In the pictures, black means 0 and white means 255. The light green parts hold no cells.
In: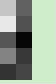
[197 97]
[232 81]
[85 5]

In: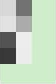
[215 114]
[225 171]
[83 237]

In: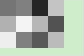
[117 128]
[177 244]
[238 128]

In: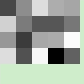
[72 140]
[209 123]
[151 59]

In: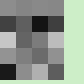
[141 133]
[65 95]
[198 100]

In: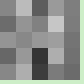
[134 187]
[108 148]
[148 136]

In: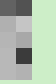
[98 82]
[176 197]
[181 168]
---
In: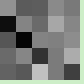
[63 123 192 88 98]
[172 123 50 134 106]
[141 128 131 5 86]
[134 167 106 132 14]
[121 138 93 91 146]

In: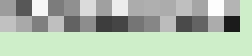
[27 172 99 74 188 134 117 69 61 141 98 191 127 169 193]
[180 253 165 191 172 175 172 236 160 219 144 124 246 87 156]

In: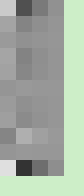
[142 110 51 223]
[151 151 152 149]
[153 160 175 133]
[150 146 139 159]
[150 148 144 155]
[151 151 153 149]
[149 144 135 162]
[149 143 131 165]
[150 148 145 154]
[149 143 132 164]
[145 122 80 202]

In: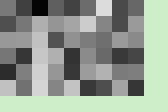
[54 164 78 57 195 133 213 113 193]
[126 123 178 156 55 150 208 127 44]
[70 57 105 139 51 176 198 54 118]
[138 154 111 124 145 82 193 154 152]
[154 75 133 204 165 149 175 119 79]
[103 74 220 108 66 95 4 64 121]

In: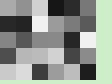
[29 189 156 61 219 202]
[139 69 210 187 183 78]
[241 38 137 136 87 133]
[90 123 155 241 35 40]
[120 43 22 209 145 170]

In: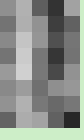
[39 97 163 172 99]
[119 105 120 177 146]
[151 143 112 156 137]
[146 73 120 208 154]
[115 54 119 203 116]
[117 80 149 196 137]
[97 62 146 175 115]
[162 51 94 177 143]

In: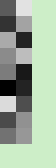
[151 114]
[145 75]
[78 219]
[35 1]
[24 124]
[189 139]
[34 170]
[163 51]
[226 91]
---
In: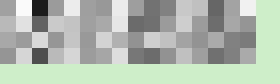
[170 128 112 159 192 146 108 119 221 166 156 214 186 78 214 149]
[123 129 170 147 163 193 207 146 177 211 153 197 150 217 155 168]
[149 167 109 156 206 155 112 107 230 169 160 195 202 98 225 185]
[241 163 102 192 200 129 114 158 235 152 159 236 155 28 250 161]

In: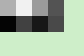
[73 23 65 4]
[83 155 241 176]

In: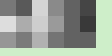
[97 98 116 177 122 150]
[57 98 154 206 172 221]
[69 98 138 212 89 120]

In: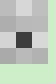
[178 186 170]
[216 61 212]
[186 185 174]
[191 215 188]

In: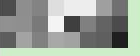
[31 95 100 162 168 129 163 93]
[75 99 128 63 244 121 143 145]
[112 159 237 237 222 131 142 77]

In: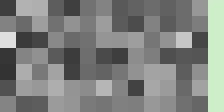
[102 112 141 152 126 128 117 122 149 155 93 90 132]
[162 105 155 167 66 132 182 140 148 174 152 158 81]
[144 93 162 163 146 118 99 106 64 163 121 173 51]
[85 87 79 126 141 62 74 110 60 90 145 132 54]
[70 198 147 118 158 148 149 113 106 137 69 58 223]
[125 108 91 130 76 91 157 123 146 113 158 106 130]
[151 108 97 108 98 89 131 114 63 93 175 178 62]

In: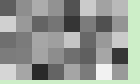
[153 242 123 165 100 42 166 214]
[54 166 95 111 141 164 126 124]
[202 153 104 197 159 166 123 111]
[148 80 124 53 117 100 153 208]
[185 162 203 82 146 172 142 94]
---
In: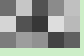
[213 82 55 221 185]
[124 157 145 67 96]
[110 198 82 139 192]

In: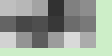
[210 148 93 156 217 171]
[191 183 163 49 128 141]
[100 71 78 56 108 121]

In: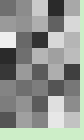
[238 104 49 216 181]
[154 146 174 97 216]
[132 111 125 84 119]
[125 146 91 223 140]
[111 140 202 42 168]
[84 160 132 231 194]
[55 154 91 174 63]
[42 111 181 160 188]

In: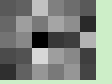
[115 136 0 55 62 179]
[103 158 121 165 142 41]
[89 97 193 128 109 89]
[75 82 215 158 136 62]
[47 97 150 121 150 68]

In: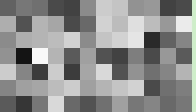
[204 133 60 204 60 166 217 82 146 112 133 180]
[174 82 180 166 74 105 210 188 223 188 152 235]
[146 20 248 180 90 160 82 66 126 74 152 90]
[139 174 180 188 210 139 196 210 229 42 98 133]
[133 160 166 188 204 160 180 196 210 74 112 126]
[98 119 112 74 66 139 204 196 146 152 66 74]
[90 54 119 217 105 82 112 160 119 133 105 119]

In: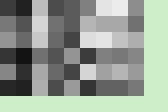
[148 105 200 105 68 221 228 194 174]
[134 47 168 105 68 213 161 181 154]
[120 83 213 113 91 181 168 168 113]
[60 33 188 76 91 128 228 236 141]
[53 19 113 83 148 60 128 120 134]
[39 33 174 76 154 53 98 98 120]
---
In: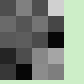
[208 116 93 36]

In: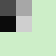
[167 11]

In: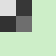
[55 50]

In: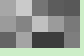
[88 155 60]

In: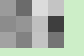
[196 191 130]

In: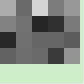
[152 49 102 111]
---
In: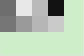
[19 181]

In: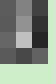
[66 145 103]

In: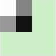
[131 151]

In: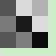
[177 26 87]

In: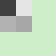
[229 178]

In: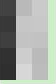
[202 198 63]

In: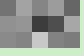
[102 78 200]

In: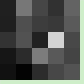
[99 57 33 43 17]
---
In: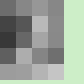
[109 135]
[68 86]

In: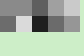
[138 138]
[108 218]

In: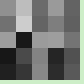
[144 189]
[113 205]

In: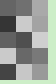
[101 112]
[53 203]

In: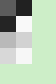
[92 33]
[36 249]

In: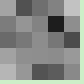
[164 81]
[124 149]
